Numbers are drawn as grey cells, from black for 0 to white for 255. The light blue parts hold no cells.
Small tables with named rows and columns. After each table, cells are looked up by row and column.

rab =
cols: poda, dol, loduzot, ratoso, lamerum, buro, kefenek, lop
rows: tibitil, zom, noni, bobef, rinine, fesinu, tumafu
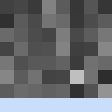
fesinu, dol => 92
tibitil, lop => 54
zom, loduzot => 74
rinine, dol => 80
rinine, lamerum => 98
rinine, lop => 105
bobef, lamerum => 131
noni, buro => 73
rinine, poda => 119
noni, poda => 106
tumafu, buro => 49
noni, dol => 93
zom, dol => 91
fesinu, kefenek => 114
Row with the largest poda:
fesinu

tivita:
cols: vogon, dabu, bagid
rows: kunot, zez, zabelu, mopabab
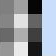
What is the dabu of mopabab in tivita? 234
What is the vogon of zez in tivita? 133
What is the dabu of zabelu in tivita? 174
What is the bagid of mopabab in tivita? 22
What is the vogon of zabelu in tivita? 105
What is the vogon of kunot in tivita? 127
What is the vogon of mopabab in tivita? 151
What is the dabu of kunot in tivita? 160
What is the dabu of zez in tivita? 226
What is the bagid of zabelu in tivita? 63
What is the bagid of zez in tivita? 100

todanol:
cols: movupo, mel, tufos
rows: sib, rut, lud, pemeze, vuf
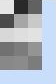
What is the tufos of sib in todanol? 97
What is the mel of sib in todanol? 41
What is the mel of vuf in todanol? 139
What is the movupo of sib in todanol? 229
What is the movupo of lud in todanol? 216
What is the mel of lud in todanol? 222
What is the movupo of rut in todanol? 74
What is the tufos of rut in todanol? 201
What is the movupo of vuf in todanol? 136
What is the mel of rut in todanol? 166
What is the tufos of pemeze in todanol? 148
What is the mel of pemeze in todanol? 124
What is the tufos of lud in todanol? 226

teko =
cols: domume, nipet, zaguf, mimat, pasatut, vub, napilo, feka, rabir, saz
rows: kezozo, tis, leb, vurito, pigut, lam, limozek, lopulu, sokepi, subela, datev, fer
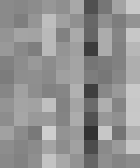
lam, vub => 164
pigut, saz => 174
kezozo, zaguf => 140
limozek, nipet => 161
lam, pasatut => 160
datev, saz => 198
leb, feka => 172
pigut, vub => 164
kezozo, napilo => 80
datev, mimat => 164
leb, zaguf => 163
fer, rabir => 132
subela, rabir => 115
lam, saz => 174
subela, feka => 199
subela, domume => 161
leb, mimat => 185
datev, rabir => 154

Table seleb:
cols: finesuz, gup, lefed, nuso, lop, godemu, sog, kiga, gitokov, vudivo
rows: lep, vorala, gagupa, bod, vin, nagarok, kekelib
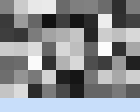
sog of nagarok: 119
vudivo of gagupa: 216
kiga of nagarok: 203
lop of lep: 106
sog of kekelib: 101
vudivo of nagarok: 207
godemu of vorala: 20
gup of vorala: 155
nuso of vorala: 18
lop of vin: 178
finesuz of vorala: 58
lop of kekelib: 73
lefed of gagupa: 124
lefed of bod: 220

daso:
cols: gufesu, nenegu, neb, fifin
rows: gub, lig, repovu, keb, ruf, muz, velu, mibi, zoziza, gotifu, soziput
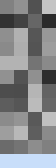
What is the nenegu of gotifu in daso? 184
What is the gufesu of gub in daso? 129
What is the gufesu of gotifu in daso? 158
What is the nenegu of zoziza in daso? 148
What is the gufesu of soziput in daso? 107
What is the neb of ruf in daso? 116
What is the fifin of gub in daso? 196
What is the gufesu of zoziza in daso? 139
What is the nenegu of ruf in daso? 179

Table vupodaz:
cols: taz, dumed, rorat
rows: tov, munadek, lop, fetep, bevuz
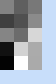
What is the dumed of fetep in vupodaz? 210
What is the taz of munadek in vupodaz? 63
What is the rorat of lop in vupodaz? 215
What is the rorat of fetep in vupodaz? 171
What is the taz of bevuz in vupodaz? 3
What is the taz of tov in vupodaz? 131
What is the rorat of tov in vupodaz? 120
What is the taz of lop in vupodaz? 133
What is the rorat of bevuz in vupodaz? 170
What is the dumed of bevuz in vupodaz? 254
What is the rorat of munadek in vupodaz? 139
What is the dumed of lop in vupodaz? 108
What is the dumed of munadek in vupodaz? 80
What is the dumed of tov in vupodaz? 95

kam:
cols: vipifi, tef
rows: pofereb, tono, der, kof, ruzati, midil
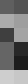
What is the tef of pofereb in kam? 83
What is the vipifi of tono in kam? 171
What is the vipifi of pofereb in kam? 95
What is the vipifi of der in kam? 63
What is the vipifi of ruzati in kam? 101
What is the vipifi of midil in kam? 206
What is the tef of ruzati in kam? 28
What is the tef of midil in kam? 199
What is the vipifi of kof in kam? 101
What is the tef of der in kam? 164
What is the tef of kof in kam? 40

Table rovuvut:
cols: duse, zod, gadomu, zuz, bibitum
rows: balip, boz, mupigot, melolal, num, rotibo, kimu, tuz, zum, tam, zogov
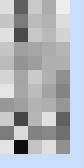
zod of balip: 95
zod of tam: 218
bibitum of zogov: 143
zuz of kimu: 163
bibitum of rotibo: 143
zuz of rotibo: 176
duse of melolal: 197
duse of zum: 203
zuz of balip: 172
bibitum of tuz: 150
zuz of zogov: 223
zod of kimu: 167
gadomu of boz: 187

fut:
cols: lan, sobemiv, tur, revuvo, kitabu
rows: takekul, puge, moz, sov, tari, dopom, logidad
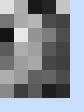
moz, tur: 148
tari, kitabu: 63
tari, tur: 168
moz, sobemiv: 231
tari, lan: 113
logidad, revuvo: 30
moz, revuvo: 124
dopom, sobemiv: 154
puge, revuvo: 76
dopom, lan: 173
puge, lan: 117
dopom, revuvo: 100
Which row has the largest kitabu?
takekul

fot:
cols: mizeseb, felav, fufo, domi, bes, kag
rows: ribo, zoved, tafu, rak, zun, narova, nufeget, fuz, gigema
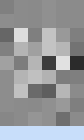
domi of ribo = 144
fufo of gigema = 149
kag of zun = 43
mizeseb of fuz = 141
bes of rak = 182
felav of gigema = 139
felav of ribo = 139
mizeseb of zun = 161
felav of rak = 180
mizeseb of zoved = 141
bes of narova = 125
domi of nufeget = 94
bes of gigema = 110
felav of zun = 125

